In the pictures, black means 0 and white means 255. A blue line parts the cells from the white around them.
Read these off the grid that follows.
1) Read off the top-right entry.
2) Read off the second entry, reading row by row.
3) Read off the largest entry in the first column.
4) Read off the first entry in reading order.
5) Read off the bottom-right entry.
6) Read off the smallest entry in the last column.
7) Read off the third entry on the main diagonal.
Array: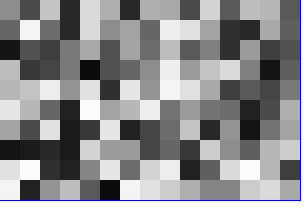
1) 89
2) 75
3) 244
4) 141
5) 169
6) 62
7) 62

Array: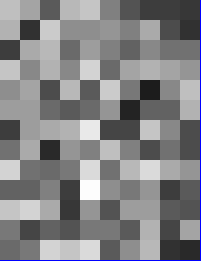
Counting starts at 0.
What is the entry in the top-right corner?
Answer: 55
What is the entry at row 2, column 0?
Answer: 61
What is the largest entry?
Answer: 253
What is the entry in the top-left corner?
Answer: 191
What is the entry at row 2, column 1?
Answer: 170
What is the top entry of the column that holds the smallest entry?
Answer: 61
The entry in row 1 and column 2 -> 203
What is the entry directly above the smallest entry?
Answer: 178
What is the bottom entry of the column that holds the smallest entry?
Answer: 184
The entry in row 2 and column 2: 184
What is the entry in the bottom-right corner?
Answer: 41
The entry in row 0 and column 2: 90
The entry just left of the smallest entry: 120
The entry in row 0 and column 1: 164
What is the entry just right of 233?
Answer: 69
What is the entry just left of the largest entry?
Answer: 61
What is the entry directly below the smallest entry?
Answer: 98
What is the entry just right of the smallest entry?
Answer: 136
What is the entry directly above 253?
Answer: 218
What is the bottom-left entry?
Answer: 106

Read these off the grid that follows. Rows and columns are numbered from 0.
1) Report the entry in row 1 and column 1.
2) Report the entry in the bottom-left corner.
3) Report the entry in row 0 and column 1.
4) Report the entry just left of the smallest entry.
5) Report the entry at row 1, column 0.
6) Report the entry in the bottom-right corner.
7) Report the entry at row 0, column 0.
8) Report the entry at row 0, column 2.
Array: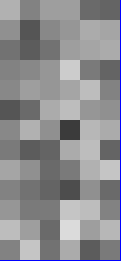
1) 85
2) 130
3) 130
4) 144
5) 144
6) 122
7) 177
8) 158
